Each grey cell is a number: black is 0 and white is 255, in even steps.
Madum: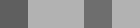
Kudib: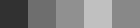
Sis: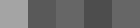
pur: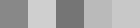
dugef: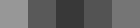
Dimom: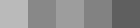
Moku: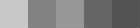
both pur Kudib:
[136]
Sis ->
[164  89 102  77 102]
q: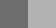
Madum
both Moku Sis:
[102]

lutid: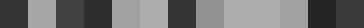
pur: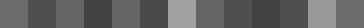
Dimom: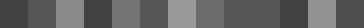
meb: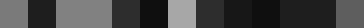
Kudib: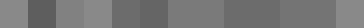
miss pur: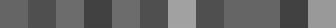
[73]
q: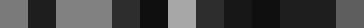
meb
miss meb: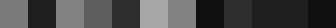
[23]
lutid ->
[ 52 167  65  45 161 173  52 145 173 173 161  37  58]

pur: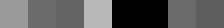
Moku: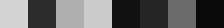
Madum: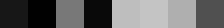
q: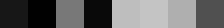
Madum
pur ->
[154 107 100 183   1   1 107  93]
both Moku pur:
[107]
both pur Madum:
[1]
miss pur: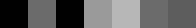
[100]

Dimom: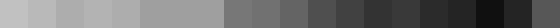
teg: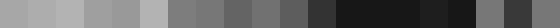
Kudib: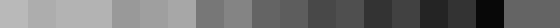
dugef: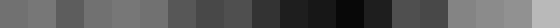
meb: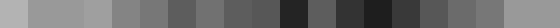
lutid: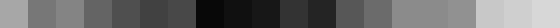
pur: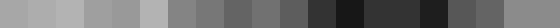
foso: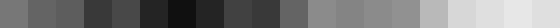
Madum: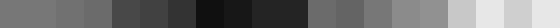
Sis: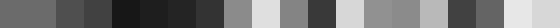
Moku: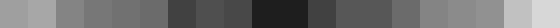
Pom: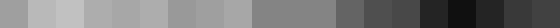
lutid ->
[167 119 132 100  79  65  72   8  16  23  51  36  87 107 139 139 145 200
 207 215]
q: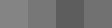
meb
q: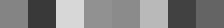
Sis
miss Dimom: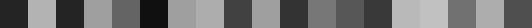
[43]
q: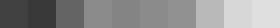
foso
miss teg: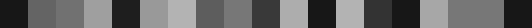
[125]

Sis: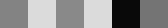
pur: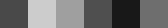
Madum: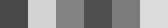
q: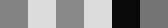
Sis
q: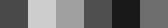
pur
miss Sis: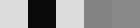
[116]
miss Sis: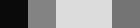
[137]

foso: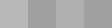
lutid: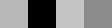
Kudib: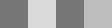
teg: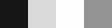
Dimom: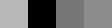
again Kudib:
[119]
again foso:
[160]
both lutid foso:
[183]
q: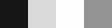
teg
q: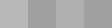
foso

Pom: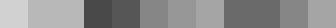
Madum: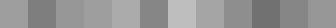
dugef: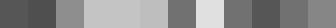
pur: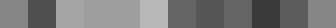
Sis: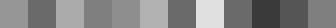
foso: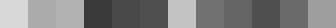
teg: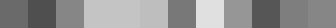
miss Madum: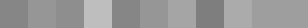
[113]
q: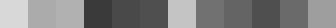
foso
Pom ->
[209 184 184  73  86 134 150 165 106 106 134 165]
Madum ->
[158 126 150 158 171 134 190 165 142 113 134 150]
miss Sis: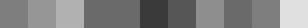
[171]
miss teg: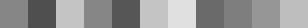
[120]
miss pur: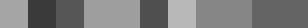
[92]

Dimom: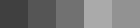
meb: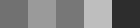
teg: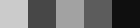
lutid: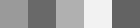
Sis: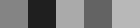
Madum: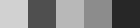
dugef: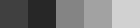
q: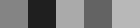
Sis
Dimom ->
[ 64  85 113 170 146]
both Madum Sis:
[184]
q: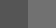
Dimom
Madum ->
[209  79 184 140  39]

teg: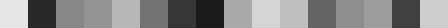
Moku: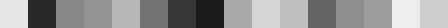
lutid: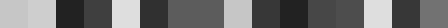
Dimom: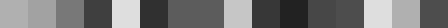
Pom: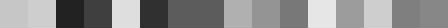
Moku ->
[230  41 135 148 184 114  55  27 169 214 191 100 141 156 237 206]
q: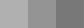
Pom
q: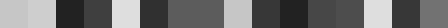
lutid

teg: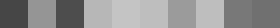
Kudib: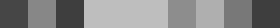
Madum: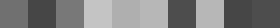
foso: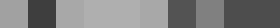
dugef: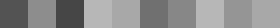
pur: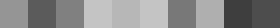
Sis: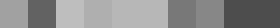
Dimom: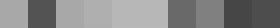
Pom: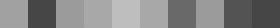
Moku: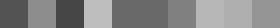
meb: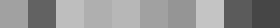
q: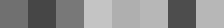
Madum
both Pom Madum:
[70]

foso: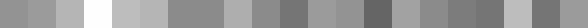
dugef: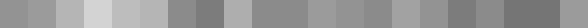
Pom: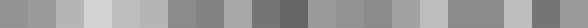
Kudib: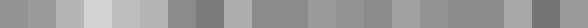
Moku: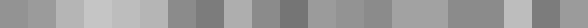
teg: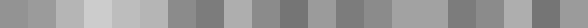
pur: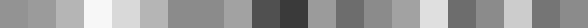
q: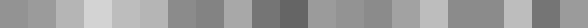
Pom
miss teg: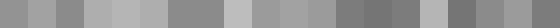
[204]
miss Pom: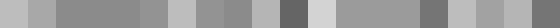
[131]

